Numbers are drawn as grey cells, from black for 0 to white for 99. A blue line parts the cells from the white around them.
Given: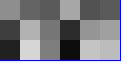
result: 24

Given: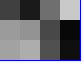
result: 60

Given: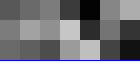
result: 48

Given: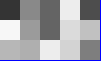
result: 96

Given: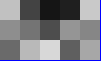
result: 55

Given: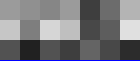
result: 77

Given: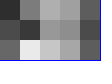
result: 29

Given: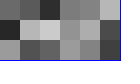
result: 15
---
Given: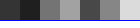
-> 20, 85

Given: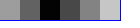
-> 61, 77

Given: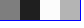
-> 49, 70

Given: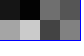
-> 8, 50

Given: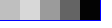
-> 74, 1

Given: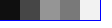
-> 6, 94
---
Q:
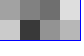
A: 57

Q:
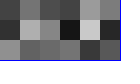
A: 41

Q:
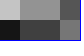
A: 25

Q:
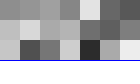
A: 46

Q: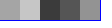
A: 23

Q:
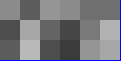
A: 30
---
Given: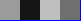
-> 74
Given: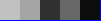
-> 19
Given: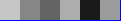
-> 39
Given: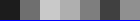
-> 78
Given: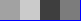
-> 24
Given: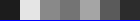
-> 53
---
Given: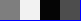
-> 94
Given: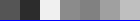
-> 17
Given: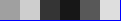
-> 80
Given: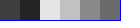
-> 14
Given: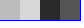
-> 84
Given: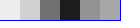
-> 81
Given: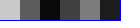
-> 36
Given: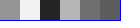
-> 94
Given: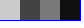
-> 26
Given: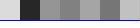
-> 15
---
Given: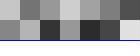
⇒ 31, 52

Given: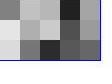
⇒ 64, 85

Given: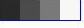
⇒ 96, 16

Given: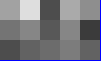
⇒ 55, 30

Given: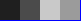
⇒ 60, 12

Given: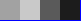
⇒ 11, 63

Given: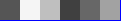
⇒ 63, 33
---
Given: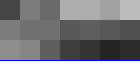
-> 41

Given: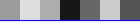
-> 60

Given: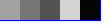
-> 46

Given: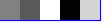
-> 50

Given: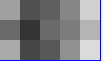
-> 48

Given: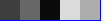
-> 40

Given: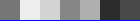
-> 52
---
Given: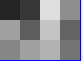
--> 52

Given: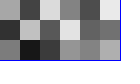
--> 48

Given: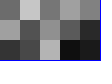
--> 20

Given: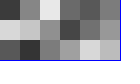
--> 34

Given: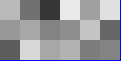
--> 36

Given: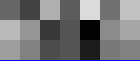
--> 61
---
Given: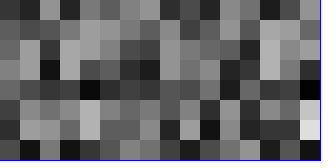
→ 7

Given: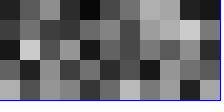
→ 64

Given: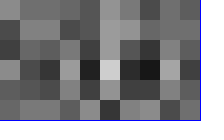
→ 43

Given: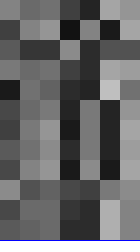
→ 51

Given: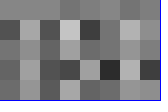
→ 55

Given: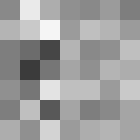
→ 64
